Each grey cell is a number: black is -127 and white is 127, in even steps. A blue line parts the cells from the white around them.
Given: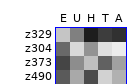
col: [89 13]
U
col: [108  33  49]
A
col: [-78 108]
A
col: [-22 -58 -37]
E
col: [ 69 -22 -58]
E
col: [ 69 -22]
E

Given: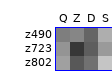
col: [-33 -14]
D
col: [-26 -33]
D
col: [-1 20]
Q
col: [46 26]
S

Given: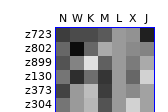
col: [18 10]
X
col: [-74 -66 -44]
M
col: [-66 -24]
N

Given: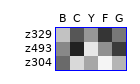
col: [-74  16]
F
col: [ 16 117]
F
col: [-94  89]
C
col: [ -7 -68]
G
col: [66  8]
B

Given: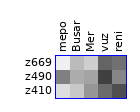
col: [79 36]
Mer
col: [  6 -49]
reni
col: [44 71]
Busar

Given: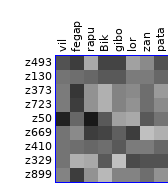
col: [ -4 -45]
zan
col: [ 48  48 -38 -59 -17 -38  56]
Bik
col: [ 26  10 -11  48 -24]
pata
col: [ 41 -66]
lor
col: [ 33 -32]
gibo
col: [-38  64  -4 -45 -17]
zan

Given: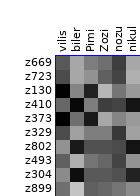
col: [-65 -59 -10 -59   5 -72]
nozu
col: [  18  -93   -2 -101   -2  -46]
Pimi
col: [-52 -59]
nozu

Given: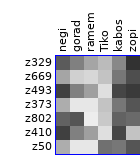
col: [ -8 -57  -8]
kabos
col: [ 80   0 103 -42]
gorad
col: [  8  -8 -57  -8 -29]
kabos

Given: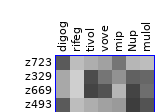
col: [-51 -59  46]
tivol
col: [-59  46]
tivol
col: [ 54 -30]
Nup
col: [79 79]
rifeg
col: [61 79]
rifeg
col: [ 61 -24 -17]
mulol
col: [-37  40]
digog

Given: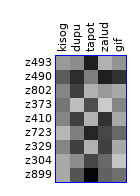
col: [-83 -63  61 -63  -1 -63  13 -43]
dupu
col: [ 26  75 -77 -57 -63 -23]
zalud
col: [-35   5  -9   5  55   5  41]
kisog
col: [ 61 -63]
dupu
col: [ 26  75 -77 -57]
zalud

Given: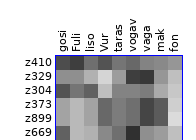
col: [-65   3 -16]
vogav
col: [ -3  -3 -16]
taras
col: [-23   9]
Vur

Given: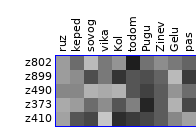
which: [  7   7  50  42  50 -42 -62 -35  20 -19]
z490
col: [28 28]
ruz
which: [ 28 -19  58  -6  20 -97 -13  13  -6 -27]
z802

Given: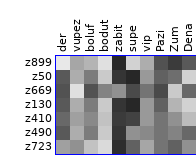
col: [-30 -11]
Pazi
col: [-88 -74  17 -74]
zabit
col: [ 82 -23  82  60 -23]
Dena

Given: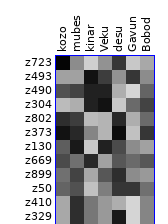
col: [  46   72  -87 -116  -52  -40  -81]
desu
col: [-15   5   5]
Bobod

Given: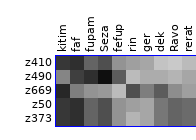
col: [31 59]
rin
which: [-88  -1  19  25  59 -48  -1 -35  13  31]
z669
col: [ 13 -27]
Ravo
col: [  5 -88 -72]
kitim

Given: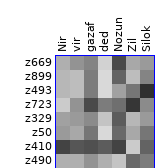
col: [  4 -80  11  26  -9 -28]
Silok
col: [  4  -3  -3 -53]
gazaf
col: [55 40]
Zil
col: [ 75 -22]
Zil
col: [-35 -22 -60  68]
Nozun

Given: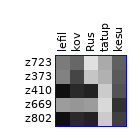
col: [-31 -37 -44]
kesu
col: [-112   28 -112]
lefil
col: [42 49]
tatup

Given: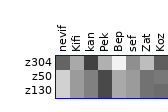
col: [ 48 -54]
Pek
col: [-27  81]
nevif
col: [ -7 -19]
Koz
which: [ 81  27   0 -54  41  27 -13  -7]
z50
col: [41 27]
Kifi
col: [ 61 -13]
Zat

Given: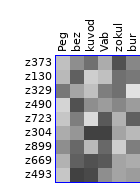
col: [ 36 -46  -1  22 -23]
bez
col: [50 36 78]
zokul

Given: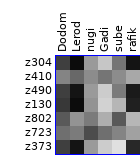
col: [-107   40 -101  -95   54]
rafik
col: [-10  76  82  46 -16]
Gadi
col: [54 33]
rafik

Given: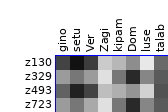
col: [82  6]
luse
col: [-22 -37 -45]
talab
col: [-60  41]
Ver
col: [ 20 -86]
Dom
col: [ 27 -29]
gino
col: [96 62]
Zagi
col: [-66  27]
Ver

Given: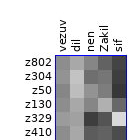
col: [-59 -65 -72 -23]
sif
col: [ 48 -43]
Zakil
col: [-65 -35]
nen
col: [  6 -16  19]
nen

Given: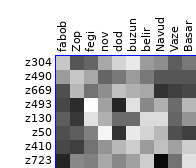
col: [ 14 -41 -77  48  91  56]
Navud
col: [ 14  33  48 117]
nov
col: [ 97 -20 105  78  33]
buzun
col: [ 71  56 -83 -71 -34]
Zop
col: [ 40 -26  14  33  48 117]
nov
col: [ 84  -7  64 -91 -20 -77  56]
dod

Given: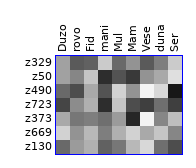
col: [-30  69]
Fid
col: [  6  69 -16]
duna
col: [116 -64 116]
Vese

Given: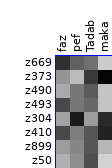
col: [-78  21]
faz
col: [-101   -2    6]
pef
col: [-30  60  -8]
pef
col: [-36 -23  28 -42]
Tadab
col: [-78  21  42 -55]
faz
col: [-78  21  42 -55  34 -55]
faz
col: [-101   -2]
pef

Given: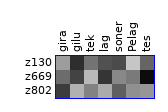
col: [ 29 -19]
gira
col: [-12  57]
tek
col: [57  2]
tek
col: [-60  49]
gilu

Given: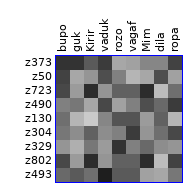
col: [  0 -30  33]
rozo
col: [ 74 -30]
Kirir
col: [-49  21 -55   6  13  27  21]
vaduk
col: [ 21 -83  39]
Kirir

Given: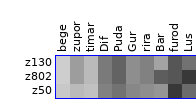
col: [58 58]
timar
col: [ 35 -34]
Bar
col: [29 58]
zupor
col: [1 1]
rira
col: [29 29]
zupor

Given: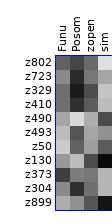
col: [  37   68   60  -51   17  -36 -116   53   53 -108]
sim
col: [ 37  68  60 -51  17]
sim
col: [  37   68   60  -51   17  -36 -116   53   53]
sim
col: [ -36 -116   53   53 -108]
sim
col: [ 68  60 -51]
sim

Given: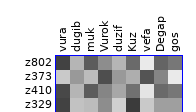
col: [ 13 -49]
Vurok
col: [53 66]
dugib
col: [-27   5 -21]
Degap

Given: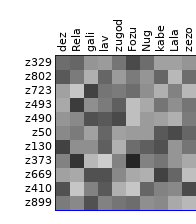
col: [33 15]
gali
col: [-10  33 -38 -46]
kabe
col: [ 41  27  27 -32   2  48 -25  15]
Nug
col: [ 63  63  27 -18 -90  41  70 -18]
Fozu

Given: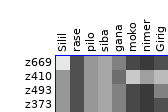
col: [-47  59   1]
Girig
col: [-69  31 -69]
nimer
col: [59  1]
Girig
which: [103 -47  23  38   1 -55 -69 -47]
z669
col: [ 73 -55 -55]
moko
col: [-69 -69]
nimer

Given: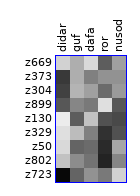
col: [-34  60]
guf
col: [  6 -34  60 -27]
guf
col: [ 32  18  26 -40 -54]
nusod

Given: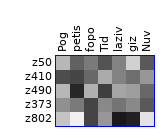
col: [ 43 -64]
Tid
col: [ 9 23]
Tid
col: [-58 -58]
fopo
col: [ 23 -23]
Nuv
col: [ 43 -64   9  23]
Tid
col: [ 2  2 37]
laziv

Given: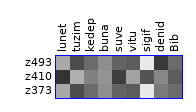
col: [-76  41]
lunet
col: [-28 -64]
suve
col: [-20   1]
kedep

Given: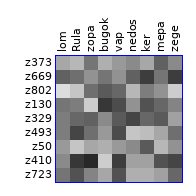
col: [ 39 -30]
lom
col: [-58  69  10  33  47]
nedos
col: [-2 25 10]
lom
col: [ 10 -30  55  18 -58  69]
nedos

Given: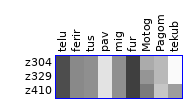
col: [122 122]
tekub
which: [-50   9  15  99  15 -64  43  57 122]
z304
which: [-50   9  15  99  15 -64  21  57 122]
z329

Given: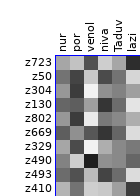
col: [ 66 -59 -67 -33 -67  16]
por
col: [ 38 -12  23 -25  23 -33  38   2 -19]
nur
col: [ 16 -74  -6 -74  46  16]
niva
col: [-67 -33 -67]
por
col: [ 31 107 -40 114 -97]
venol

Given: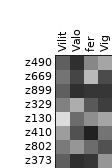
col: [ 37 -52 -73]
Vig
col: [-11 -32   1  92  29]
Vilit
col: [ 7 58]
fer
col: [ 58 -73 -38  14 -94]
fer
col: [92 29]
Vilit
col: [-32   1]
Vilit

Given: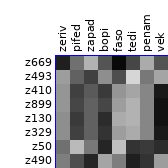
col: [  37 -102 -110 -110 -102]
vek
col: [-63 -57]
pifed

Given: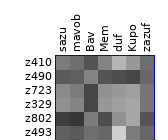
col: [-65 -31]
sazu
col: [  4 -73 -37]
mavob
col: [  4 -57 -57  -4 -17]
Bav
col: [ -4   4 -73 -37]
mavob
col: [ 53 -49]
duf
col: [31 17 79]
duf

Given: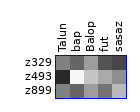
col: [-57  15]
sasaz
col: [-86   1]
Talun

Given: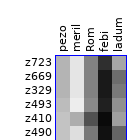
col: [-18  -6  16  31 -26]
ladum
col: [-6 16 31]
ladum
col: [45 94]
meril

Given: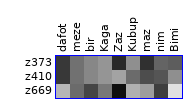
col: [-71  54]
dafot
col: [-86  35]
Zaz
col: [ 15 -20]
Kubup

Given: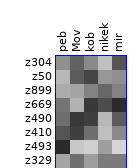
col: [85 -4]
mir
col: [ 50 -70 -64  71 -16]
Mov
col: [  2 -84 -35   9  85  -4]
mir
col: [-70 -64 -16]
kob
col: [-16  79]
kob
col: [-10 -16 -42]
peb

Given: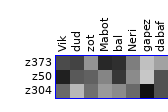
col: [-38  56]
dud
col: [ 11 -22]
Neri

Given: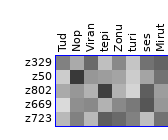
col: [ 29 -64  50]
tepi
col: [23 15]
Nop
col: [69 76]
turi
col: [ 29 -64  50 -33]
tepi

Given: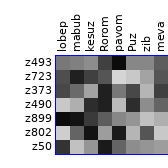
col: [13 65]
zib
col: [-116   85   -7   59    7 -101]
pavom
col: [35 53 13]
zib

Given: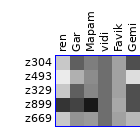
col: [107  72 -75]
ren
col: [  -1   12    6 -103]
Mapam
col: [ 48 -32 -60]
Gar
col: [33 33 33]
Favik
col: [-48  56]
Gemi

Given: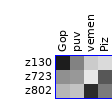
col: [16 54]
Gop
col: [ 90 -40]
Piz
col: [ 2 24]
puv

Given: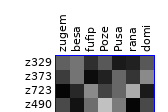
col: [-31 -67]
zugem
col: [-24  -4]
Pusa
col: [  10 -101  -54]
domi
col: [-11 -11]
besa
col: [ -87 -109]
besa
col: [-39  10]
domi
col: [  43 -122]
rana

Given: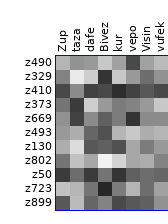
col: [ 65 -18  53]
taza
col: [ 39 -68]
dafe
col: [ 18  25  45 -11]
Zup
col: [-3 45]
Visin
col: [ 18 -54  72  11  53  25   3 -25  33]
vufek

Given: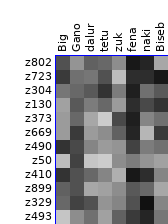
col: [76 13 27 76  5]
tetu
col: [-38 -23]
Gano

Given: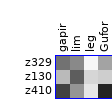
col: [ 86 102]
leg
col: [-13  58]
gapir
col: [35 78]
Gufor

